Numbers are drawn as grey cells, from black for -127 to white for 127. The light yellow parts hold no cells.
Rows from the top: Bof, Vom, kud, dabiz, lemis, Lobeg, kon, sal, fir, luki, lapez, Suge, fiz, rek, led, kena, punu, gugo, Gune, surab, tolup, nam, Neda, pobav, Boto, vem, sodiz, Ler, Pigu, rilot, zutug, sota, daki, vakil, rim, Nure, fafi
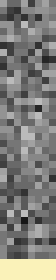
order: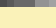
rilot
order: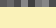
rek
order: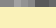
Nure
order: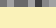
Bof

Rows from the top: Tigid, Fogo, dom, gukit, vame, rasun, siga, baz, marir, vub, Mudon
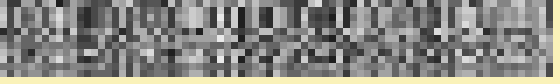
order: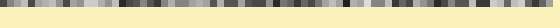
gukit
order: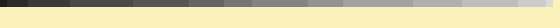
baz
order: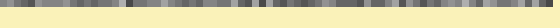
vub
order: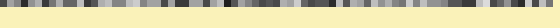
Tigid
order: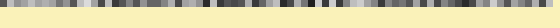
gukit

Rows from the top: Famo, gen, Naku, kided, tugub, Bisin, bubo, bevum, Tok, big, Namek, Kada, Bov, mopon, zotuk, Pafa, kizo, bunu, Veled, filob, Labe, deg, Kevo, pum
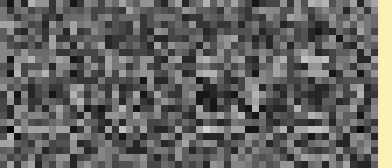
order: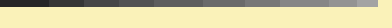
bubo
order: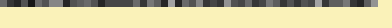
Bisin
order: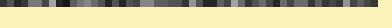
tugub
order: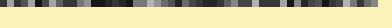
mopon
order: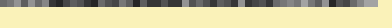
kided
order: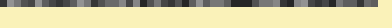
deg
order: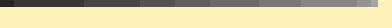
bevum

